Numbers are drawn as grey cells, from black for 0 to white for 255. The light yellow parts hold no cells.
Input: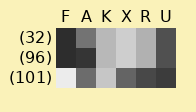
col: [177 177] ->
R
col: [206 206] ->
X
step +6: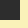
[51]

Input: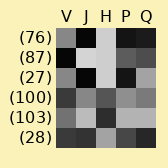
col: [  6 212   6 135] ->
J
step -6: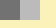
[108 181]
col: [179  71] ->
P
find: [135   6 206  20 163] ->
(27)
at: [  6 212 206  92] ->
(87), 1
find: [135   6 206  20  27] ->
(76)

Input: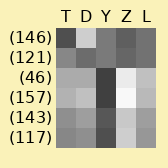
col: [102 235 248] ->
Z
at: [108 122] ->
(121), 2
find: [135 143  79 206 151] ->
(117)
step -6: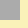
[165]
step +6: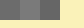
[114 128 108]

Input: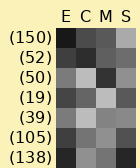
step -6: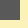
[83]
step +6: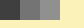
[ 69 122 150]
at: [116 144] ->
(105), 2
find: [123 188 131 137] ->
(39)
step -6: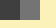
[ 57 110]

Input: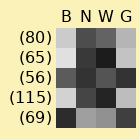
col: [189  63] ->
G
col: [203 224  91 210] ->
B
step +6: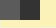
[97 57]
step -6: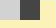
[204  63]

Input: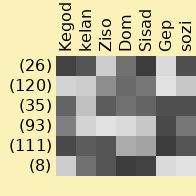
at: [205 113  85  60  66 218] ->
(8), 1
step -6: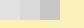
[220 212 193]

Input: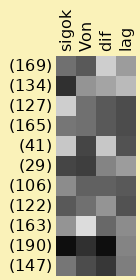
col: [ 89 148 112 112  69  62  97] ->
Von
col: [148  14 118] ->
sigok
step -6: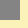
[126]
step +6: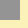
[154]
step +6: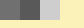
[118  95 212]
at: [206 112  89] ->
(127), 1
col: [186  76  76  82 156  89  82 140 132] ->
lag

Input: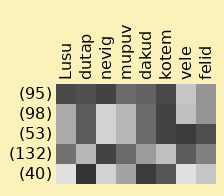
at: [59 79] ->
(53), 7
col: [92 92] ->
dutap
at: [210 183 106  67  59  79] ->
(53), 3
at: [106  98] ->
(95), 4
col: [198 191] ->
vele
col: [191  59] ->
vele
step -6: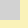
[204]

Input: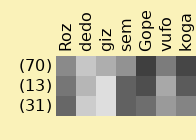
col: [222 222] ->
giz
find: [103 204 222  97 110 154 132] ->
(31)
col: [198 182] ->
dedo
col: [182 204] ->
dedo
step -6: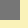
[112]
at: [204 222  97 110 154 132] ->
(31), 2

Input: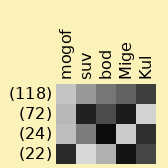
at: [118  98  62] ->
(118), 3
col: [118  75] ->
bod
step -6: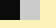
[  5 197]

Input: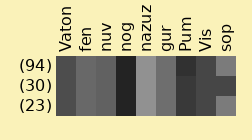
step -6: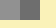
[139 104]
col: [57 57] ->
Pum
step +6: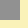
[151]
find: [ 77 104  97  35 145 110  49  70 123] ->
(94)
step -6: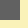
[91]
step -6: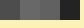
[71 98 91 29]

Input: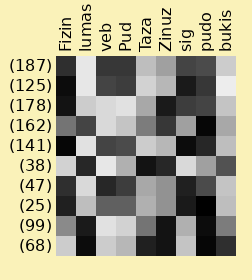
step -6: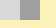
[211 154]
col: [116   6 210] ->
Fizin
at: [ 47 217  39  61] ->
(47), 1
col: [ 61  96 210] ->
Pud

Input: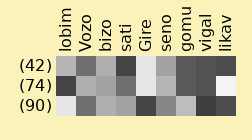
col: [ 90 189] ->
gomu
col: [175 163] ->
bizo
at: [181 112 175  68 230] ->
(42), 1
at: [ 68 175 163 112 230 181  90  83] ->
(74), 1
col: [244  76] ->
likav

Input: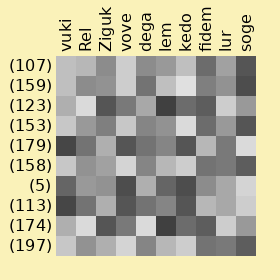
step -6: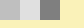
[185 218 121]
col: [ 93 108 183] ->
fidem
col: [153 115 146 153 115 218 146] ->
Rel
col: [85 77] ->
soge
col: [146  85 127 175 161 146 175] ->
Ziguk

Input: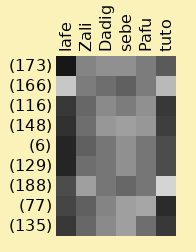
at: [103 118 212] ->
(188), 4
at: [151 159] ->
(148), 3
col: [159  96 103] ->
Zali
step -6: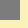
[118]
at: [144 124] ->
(173), 4
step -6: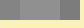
[126 138 138 118]

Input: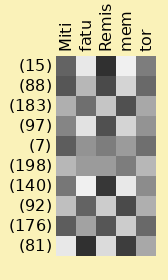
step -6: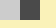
[198  68]
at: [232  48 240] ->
(15), 2
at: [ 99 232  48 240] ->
(15), 1
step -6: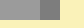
[149 149 119]
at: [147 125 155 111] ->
(7), 2
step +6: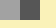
[168  92]
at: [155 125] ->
(198), 3

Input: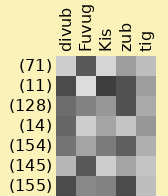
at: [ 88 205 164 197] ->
(145), 2
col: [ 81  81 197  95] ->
zub
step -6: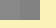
[130 124]

